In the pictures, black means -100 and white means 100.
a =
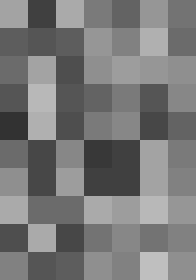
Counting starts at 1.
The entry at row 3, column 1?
-16
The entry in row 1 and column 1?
28
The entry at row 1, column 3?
33
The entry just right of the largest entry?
12
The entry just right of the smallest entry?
38
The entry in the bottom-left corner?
1
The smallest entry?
-61
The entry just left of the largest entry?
1
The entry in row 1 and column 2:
-50
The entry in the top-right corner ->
-10
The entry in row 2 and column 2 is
-33
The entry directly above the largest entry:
-10
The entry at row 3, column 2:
28
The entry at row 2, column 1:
-27

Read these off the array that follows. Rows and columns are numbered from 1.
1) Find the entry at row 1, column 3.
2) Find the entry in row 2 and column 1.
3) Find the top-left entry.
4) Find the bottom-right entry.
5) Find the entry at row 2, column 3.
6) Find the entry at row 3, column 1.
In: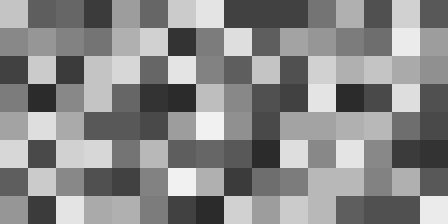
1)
-20
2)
7
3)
54
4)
84
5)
2
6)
-49

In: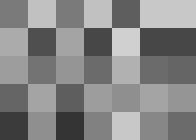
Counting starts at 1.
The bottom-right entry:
-16
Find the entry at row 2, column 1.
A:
34
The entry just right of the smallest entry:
1
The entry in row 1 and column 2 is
51
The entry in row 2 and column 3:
29
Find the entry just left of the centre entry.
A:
17
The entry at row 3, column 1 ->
23
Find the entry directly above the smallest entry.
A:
-26
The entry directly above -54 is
-21
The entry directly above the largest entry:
-26

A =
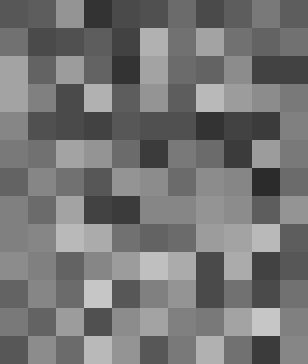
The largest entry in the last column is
16
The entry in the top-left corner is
-32
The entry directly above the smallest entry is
22
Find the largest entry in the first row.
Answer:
16
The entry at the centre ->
10
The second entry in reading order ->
-27
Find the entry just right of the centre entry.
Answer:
-16
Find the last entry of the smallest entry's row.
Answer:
-16
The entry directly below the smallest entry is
-27
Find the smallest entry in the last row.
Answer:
-54
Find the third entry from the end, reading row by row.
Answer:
-11
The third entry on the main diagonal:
22
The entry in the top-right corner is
-27
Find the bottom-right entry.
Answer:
5
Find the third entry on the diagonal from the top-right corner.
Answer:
10
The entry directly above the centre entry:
-54
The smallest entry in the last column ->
-48
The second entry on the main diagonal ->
-42
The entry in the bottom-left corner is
-32
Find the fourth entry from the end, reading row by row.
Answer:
39
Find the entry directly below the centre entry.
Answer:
5
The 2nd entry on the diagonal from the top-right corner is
-22
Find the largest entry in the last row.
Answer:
45
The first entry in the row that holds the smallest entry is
-22
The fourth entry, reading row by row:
-60
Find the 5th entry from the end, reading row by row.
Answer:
-5

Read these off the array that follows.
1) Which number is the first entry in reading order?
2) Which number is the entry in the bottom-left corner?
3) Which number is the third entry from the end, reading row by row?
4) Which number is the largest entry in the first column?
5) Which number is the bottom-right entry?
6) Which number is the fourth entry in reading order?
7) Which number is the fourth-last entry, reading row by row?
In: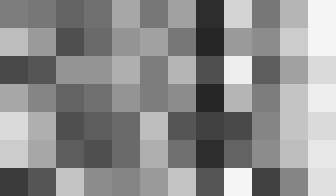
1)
-2
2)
-54
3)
-49
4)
71
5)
76
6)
-12
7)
92
